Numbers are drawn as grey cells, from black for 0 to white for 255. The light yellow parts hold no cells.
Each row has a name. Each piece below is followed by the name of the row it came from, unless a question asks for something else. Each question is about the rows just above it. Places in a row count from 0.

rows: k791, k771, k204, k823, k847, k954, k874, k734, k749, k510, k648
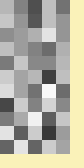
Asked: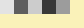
k510
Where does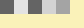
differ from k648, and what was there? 3, [204]
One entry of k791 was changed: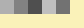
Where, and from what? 0, [183]
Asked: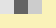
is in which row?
k648
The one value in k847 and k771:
[198]
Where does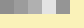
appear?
k204

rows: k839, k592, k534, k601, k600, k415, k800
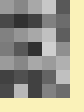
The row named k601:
[123  88  49 207 143]
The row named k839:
[155 135 168 199  88]
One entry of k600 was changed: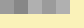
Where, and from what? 2, [168]

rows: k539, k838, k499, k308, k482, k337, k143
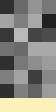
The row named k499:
[ 55 185  68  76]
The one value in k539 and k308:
[106]
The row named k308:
[114 106 169 169]
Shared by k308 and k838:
[169]
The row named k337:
[127 163  62 135]
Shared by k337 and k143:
[127]

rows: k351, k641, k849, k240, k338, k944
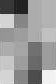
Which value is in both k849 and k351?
[172]
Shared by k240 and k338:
[157]
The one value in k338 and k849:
[157]
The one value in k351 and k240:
[172]
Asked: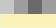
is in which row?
k338
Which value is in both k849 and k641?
[172]

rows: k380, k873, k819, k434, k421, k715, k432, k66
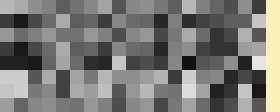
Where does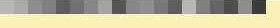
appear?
k380
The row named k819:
[150 107 128 150 114 114 150 128  78 135 150  72 120 170 107  52  72 177
  86]
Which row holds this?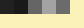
k421
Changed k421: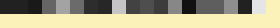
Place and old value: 14, [86]

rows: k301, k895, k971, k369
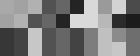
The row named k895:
[162 177  82 102  36 217 217 184  43  28]
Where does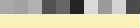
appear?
k301

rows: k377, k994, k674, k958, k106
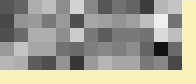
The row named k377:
[ 86 100 174 189 141 210 135  86 114 100  60 182 196]
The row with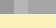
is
k106
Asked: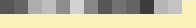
k377
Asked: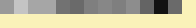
k958
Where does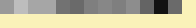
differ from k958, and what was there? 1, [196]

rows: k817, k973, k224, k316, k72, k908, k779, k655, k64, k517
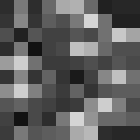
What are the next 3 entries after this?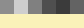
[52 85 93]
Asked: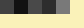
k64
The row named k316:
[ 45 121  18  65  73 192 177 105  79  79]
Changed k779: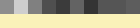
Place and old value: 8, [93]

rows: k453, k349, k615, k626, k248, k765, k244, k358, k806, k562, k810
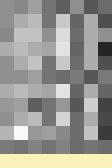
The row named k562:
[180 249 151 159 136 108 194  59]
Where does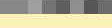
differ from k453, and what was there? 0, [143]
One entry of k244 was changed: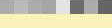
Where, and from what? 5, [101]
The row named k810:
[122 116 130 116 130 108 116 108]
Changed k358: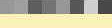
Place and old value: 7, [67]

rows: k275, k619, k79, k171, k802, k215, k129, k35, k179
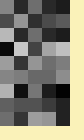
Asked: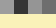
k802
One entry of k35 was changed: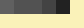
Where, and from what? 3, [60]

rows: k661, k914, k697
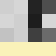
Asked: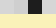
k914
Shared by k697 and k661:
[207]
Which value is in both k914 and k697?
[207]
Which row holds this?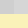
k661

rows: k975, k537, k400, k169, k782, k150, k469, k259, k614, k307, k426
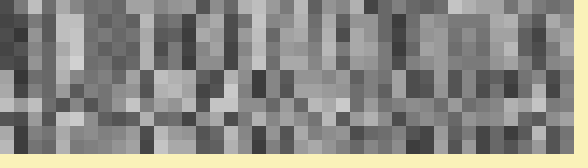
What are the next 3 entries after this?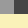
[104  84 116]
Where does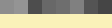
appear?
k307
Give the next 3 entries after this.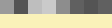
[177 104 110]
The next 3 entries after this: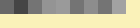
[162  96  69]

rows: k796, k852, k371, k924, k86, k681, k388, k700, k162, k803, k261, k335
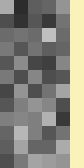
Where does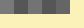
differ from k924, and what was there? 3, [94]
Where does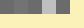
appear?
k371
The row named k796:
[171  44  94 101 148]
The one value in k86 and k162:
[134]
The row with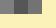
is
k803
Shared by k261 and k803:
[101]

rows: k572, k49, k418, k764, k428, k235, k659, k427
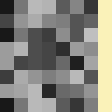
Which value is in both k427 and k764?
[179]
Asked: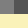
k49
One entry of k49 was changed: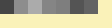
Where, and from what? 1, [148]
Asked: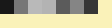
k572

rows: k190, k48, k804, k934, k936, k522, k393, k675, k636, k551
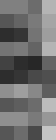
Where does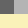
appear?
k934
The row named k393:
[143 158 136  94]

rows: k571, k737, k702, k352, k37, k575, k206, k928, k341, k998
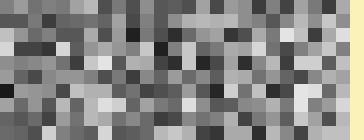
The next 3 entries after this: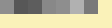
[228 128 155]
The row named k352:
[214  67  67  54 214  93 149 170 149 128 199  32 128 199 100 121 170 162
 214 114  73 128 162 199 128]

